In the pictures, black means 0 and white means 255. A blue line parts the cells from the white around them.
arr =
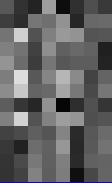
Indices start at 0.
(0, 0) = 88
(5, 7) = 100
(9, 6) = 88
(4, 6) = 93
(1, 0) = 62
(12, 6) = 72
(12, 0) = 51
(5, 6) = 67
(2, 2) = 82
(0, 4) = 13
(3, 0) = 128
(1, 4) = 146
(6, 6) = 73
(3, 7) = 32
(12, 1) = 66
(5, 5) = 138
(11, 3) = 96
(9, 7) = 107
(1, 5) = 38
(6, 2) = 100
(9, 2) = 95
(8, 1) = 210
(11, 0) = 52
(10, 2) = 109
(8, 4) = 157
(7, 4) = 6
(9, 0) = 66
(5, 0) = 125

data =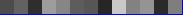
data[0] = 76
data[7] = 38
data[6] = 86
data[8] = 200

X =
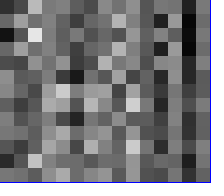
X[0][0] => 48
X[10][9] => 203
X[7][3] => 171
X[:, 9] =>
[143, 128, 150, 127, 136, 69, 162, 207, 91, 149, 203, 149, 150]
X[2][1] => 85
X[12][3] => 142
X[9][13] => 50
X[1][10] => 87
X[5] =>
[142, 90, 96, 125, 59, 25, 113, 87, 161, 69, 98, 40, 143, 39, 91]
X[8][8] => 140
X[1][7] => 114
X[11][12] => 100
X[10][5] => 71
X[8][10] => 92
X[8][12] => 130
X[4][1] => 70
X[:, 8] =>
[114, 179, 82, 179, 120, 161, 68, 87, 140, 89, 99, 107, 89]
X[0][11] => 119
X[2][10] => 96
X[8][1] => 82
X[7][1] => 62
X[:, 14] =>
[121, 108, 120, 108, 127, 91, 92, 123, 98, 97, 127, 116, 98]
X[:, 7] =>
[137, 114, 103, 113, 178, 87, 160, 136, 98, 148, 129, 109, 148]
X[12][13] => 50
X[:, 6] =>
[75, 102, 81, 102, 77, 113, 155, 182, 118, 134, 175, 88, 134]
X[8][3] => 126
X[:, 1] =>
[73, 159, 85, 159, 70, 90, 102, 62, 82, 113, 61, 85, 113]
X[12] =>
[119, 113, 92, 142, 170, 108, 134, 148, 89, 150, 81, 75, 117, 50, 98]
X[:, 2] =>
[186, 112, 230, 111, 145, 96, 73, 87, 102, 93, 96, 194, 92]

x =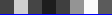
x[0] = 67
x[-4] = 63
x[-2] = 250

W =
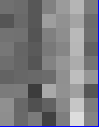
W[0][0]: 112
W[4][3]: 131
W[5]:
[99, 103, 105, 108, 144, 190, 150]
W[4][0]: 110
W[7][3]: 98
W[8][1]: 105
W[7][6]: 124
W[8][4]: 126
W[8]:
[142, 105, 123, 65, 126, 221, 132]
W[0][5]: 181
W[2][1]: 113
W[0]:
[112, 108, 87, 129, 155, 181, 124]
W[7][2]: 80
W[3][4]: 134
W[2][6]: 111
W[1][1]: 105
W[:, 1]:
[108, 105, 113, 101, 102, 103, 124, 104, 105]
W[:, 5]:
[181, 164, 185, 183, 172, 190, 160, 198, 221]
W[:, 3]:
[129, 158, 128, 121, 131, 108, 169, 98, 65]
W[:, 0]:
[112, 85, 114, 119, 110, 99, 123, 144, 142]

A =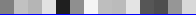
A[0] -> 128
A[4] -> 31
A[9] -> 228
